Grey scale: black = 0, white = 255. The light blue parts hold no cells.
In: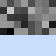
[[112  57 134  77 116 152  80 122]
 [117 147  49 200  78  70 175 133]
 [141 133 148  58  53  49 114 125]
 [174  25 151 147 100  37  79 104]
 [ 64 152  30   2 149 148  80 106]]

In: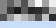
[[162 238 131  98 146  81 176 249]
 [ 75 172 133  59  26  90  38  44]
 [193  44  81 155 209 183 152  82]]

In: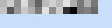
[[176 119 183 205 143 219 155  99 185 208 188 225 173 121]
 [128 105 195  87 151 200 174 121 225 142 204  47   5 118]]

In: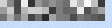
[[193  58 210 136  71 237  52 150 121 145 126 112 228 181 249]
 [125 161 155 204  74 183 209 205 184  59 125 100 107 233  81]
 [ 92  81 114 173 115 165  70 109  43 163 124 121  76 119 103]]

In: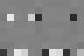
[[134 130 132 128 129 128 128 135 129 127 128 129]
 [125 128 129 133 131 128 132 123 132 132 131 132]
 [ 41 129 121 231 134 129 206  43 133 132 132 133]
 [126 130 131 136 128 129 134 126 129 128 128 130]
 [125 130 126 132 132 133 133 125 130 134 133 129]
 [130 133 130 130 131 130 130 129 126 131 131 127]
 [129 122 124 125 131 134 129 129 136 133 132 133]
 [127 182  57 130 230 209 132 127  47 225 216  48]]

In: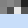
[[120  33 129 136]
 [231  84 133  77]]

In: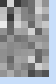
[[194 145  59 213  57  93 112]
 [211 180 189  92 170 132 110]
 [171 140 196  55 187 133 127]
 [177 198 235  99 211 177 106]
 [ 99 161 145 103 163 159 210]
 [148 143 109 149 114 122 151]
 [170 155 152 137 142 135 115]
 [105 131 143 135 148 152 156]
 [ 99 161 144 104 163 158 210]
 [208 183 171 122 154 132 107]
 [105  82 147 172 135 150  76]]

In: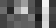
[[241  54  86  67 119 157  86  43]
 [223  74 109  37 159 214  81  55]
 [207  64  66 102  86  95 123  23]
 [216  55  67  84 103  96  99  47]]
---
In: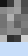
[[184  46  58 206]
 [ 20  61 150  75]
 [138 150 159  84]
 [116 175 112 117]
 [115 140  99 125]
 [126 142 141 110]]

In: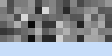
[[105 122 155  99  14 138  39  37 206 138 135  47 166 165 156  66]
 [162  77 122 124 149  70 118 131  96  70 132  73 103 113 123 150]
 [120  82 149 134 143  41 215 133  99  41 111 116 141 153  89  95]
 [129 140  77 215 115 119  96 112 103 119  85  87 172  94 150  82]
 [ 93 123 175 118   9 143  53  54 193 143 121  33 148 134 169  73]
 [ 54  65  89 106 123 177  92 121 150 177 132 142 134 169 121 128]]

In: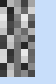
[[ 61 198 106 137  72]
 [ 33 183 151  66 164]
 [194  38 175 104 210]
 [229  50 127 232 112]
 [215  73 108 205  75]
 [191  65 151 106 180]
 [ 68 201 124 143  71]
 [ 63 190 113  39 144]
 [214  51 114 233  99]
 [217  59 114 205 105]
 [ 47 181 112  38 137]]

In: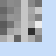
[[170 197  98 197 170 126]
 [123 140 136 197 136 111]
 [102 126 144 197 166 201]
 [119 150 147 197 160 131]
 [ 90 115 159 197 175 237]
 [100 165 177 197  47 157]]

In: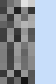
[[128  54 105  19  86]
 [ 75 113 140 226 205]
 [ 63 145  32 135  53]
 [123  57 159 110 166]
 [ 98  82 152 181 171]
 [ 62 139  57 149  83]
 [ 61 148  45 163  88]
 [129  72 157 118 148]
 [125  65 153 100 146]
 [125  67 141 109 136]
 [129  69 157 111 136]
 [ 56 153  39 150  84]]

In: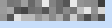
[[149  87 225 186 186 151 174 139 171 114 204 128  78 131  79]
 [153 118 122 158 104 136 232 130 107  85 232 147 140 137  61]
 [156 167  86  70 111 117  86 140 106 138 117 189 229 146 214]]

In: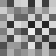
[[107 174 128 148 177 134 185 126]
 [147  69 205 211  50 216  61 198]
 [204 157 122 149 106 187 150 209]
 [134 204 104 101 209  98 212 100]
 [181  48 219 200  35 216  37 215]
 [125 207 111  70 237  60 220  67]
 [168  67 212 173  79 171  56 169]
 [ 78 155 152  98 226  69 186  43]]

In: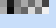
[[174   9 138 101 216 118 240]
 [154  27 120 168 109 184  67]]
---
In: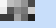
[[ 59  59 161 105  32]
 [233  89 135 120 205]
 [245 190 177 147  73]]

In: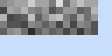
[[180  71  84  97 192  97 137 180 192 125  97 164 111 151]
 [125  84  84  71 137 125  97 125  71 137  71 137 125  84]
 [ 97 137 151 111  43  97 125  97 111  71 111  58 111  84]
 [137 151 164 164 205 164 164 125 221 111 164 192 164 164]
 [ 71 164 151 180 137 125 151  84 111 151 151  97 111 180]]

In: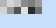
[[211 154  83 223  43 112]
 [181 211 196 138 125 154]]

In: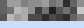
[[100 113 184 172 142  60 113  33  86 113  74 198]
 [100 157 157 129 142 142 157 113 129  45 100 142]
 [ 86 184 157 172  74  74  45  74  60  45 100 129]]

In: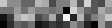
[[  4  47 101  87 114  19  35  61  47  61 140 101  35   4 154  87]
 [ 19  61 170 197 183  74 101 170  61 243  35 183  74 126 154 197]
 [114 114 154 114 154 126 126 114 126   4 212 154 101  87 170 140]
 [197 140 140 101 101 183 170  74 126 126 183  87 212  87  74 170]]

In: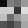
[[ 83  68  99 166]
 [191 111 153 179]
 [ 12 126 111 153]
 [205 205  52 221]]

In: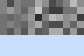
[[129  76 129 114 114 170 142  76 101 129 186 142]
 [114  88 129  88 154  88 101 170 170  88 154  76]
 [114 101 114 129 154  45 129 186 170 142 154  61]
 [114 129 114 101 142 170 101  76  76 142 101 154]
 [129 154 129 101 142 199 101  61  61 114 114 170]]
